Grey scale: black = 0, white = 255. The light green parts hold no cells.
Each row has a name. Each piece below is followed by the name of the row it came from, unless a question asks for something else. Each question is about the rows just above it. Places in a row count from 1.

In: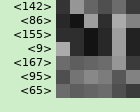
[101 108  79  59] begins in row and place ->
<65>, 3
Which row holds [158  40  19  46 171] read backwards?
<9>
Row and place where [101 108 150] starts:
<167>, 3
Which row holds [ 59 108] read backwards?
<142>
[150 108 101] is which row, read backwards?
<167>
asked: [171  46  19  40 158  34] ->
<9>
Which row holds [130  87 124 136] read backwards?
<95>

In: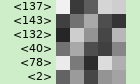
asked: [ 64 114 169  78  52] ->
<143>
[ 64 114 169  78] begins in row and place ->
<143>, 1
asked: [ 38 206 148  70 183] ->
<132>
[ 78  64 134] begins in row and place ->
<40>, 3
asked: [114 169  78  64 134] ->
<40>
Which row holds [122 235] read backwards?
<78>

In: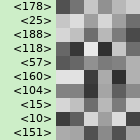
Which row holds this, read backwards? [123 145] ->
<57>
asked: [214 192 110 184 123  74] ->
<188>
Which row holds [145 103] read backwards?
<57>
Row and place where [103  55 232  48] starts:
<118>, 1
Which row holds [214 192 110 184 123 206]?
<15>

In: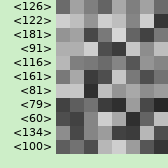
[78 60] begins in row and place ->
<91>, 4

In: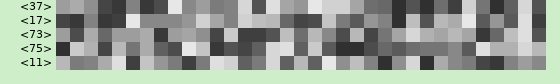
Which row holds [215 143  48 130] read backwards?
<11>
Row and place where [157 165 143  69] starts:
<73>, 9
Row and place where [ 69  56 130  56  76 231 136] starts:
<37>, 4

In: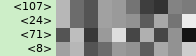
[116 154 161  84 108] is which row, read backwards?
<107>
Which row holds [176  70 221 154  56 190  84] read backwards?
<71>
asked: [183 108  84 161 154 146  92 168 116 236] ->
<24>
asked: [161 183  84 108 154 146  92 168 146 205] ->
<8>
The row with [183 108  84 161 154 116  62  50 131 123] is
<107>
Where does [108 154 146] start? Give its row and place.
<8>, 4

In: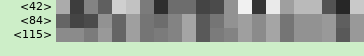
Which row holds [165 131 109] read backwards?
<84>
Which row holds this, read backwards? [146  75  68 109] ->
<42>

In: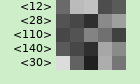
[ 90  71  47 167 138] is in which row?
<140>
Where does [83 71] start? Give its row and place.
<28>, 1
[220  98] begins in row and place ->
<30>, 1
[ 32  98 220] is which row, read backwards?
<30>
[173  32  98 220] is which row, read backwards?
<30>
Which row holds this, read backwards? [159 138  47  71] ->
<28>

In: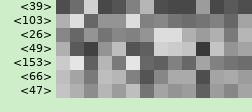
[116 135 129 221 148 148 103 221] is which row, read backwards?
<103>
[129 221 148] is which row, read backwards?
<103>
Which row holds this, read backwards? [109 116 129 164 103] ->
<153>
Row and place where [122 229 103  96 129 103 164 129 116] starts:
<153>, 5
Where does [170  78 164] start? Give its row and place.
<66>, 10

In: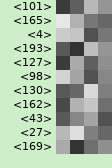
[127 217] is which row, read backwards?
<130>
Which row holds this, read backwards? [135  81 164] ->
<98>

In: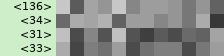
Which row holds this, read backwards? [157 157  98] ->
<34>
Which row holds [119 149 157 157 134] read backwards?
<136>

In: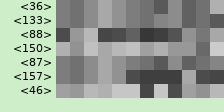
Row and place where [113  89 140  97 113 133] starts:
<87>, 7
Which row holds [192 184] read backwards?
<150>
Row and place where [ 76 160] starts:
<46>, 9

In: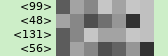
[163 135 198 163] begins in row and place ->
<99>, 2
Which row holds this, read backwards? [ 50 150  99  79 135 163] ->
<56>
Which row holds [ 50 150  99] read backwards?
<56>
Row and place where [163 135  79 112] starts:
<48>, 1
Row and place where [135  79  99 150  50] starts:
<56>, 3
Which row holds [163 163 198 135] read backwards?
<131>

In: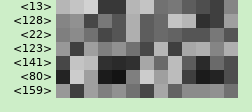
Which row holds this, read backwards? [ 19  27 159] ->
<80>
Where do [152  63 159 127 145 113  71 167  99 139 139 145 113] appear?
<159>

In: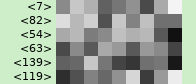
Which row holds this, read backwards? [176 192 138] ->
<54>
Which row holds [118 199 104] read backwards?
<139>

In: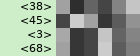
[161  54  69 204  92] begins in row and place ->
<68>, 1
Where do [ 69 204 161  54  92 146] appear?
<45>
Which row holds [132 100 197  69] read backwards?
<3>
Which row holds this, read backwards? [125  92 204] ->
<68>
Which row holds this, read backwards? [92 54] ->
<45>
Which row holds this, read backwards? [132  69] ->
<38>

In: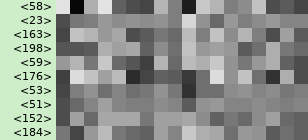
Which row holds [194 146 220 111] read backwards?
<176>
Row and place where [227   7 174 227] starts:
<58>, 1
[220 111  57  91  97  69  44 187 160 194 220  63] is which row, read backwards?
<176>
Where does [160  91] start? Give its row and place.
<163>, 17
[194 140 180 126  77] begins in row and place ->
<163>, 12
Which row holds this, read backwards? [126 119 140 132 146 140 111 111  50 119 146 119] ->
<53>

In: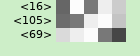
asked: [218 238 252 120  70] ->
<69>
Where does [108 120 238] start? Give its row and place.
<105>, 1
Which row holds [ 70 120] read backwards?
<69>
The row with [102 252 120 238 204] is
<16>
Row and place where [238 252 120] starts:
<69>, 2
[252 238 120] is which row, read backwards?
<105>

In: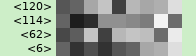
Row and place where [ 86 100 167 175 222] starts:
<6>, 5
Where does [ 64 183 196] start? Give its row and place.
<62>, 4
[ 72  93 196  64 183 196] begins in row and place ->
<62>, 1
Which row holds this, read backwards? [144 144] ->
<114>

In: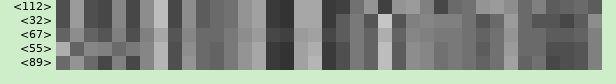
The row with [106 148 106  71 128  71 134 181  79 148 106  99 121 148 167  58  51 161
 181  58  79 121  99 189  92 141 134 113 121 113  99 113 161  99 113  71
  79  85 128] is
<89>
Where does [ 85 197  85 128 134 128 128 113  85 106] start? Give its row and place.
<32>, 23
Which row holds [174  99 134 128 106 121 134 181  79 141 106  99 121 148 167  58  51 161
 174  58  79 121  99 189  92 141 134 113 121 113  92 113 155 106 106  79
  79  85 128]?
<55>
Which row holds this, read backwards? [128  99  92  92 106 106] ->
<67>
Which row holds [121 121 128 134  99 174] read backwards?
<67>
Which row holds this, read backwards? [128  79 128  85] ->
<67>
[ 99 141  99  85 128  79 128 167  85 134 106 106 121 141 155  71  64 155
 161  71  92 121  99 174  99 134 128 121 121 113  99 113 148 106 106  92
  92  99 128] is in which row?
<67>

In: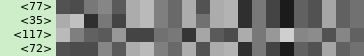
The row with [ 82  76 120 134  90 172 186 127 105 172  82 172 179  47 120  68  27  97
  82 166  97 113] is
<77>
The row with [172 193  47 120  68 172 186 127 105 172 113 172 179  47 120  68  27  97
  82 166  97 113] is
<35>
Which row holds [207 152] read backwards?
<117>

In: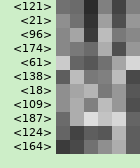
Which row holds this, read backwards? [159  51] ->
<21>
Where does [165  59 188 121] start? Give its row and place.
<96>, 2

